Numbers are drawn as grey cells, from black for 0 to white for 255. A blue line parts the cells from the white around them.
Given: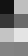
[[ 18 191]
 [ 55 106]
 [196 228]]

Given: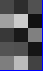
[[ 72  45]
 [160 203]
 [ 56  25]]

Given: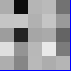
[[173  12]
 [197 198]
 [157  35]]

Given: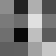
[[141  33]
 [122 109]
 [111   8]]

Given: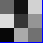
[[104  18]
 [220  54]
 [  7 170]]

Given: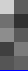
[[209  93]
 [112  49]
 [141  90]]

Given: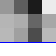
[[152  94]
 [181 173]
 [184 160]]
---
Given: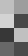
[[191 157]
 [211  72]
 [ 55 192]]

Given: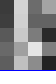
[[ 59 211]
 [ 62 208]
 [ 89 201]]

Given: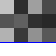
[[195  45]
 [ 84  96]
 [178  57]]

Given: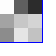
[[253  95]
 [163 199]
 [140 229]]

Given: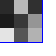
[[ 42 184]
 [ 27  56]
 [228  86]]

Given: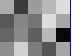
[[172  58]
 [ 87 132]
 [102 137]]

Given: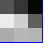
[[ 84  53]
 [236 207]
 [170 183]]

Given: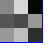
[[135 214]
 [ 85  73]
 [152 189]]

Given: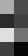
[[173  76]
 [ 42  66]
 [222 115]]
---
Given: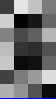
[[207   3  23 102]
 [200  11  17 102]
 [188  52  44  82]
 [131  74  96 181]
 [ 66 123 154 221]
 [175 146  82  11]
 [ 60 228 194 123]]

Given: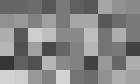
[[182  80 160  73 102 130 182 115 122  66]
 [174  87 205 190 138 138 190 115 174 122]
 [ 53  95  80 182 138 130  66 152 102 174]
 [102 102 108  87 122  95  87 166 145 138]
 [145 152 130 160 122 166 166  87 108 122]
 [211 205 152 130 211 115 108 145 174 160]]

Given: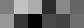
[[153  53   3  74  68 109]
 [125 194 172  45 137 102]]

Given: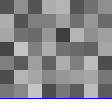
[[174  84 127 127 159 113 151 106]
 [127  91 159  98 174 127 188  77]
 [166 113 106 151  62 180 143 159]
 [119 135 196  77 119  91 188  91]
 [ 84 143  84 174 180  84 113 143]
 [ 77 180 166 135 151 159 166 119]
 [ 69 196 127 174 113 106  98 166]]

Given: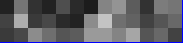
[[ 58  72 140 111  85  92 154 154 132 166  85 104  66]
 [ 34 117  50  34  78  42  28 132 148  92  50 124 117]
 [ 66 173  58  72  42  34 140 195 111  98  66  85 104]]

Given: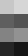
[[ 38  22]
 [ 95  83]
 [131 146]
 [199 214]]

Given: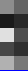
[[ 26  41]
 [ 70  48]
 [224  78]
 [141 100]
 [177 120]]

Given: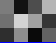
[[124  18  77 181]
 [ 46 142  10  98]
 [112 211 161  53]]

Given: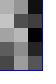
[[196  79  63]
 [ 93 141  36]
 [177 149  16]
 [ 71 157  85]
 [163 183   2]]
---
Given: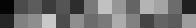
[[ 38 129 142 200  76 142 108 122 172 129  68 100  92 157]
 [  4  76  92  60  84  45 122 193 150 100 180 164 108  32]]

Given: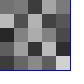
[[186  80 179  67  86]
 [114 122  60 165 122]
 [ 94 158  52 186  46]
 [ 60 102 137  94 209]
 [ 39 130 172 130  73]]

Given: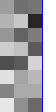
[[231 144 105]
 [225 165 185]
 [205 192  91]
 [179 199  38]
 [157 111 117]
 [150  99 125]
 [131 171 171]
 [ 78  91 213]]

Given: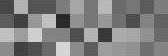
[[192 158 207 131 131  78 178  56 172 166 145 106]
 [139  64  78 106 214 139  92 158 152 145 112 131]
 [ 92  64 152 192  42 145 118 152 112  78 131  98]
 [ 72 178  84  84 125 166 118 184 106 118  92 125]]

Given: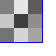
[[200  62 142]
 [128 230  92]
 [115 214 164]]

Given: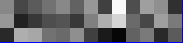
[[151  34  56  78  84  56 128 174 213 106  71 159 122]
 [136  71  91 114 136  98 151  64 250  78 159 143  48]
 [ 41 174 167 114 106 143  64  26   6  98 122  41  91]]

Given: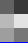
[[185 227]
 [158 119]
 [ 98  56]]

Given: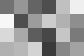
[[247  78 156 204 177 142]
 [217 169  93  71 198 122]
 [177 184 211  58 134 163]
 [114 150 100  78 192 239]]
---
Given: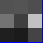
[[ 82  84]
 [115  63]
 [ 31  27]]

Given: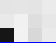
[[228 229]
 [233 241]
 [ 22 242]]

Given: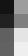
[[ 19 157]
 [ 33 127]
 [ 96 228]]

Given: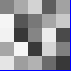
[[131 170]
 [245  86]
 [242  56]]

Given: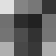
[[224 132]
 [112  44]
 [116  77]]

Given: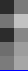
[[ 43 122]
 [117 194]
 [ 44 135]]
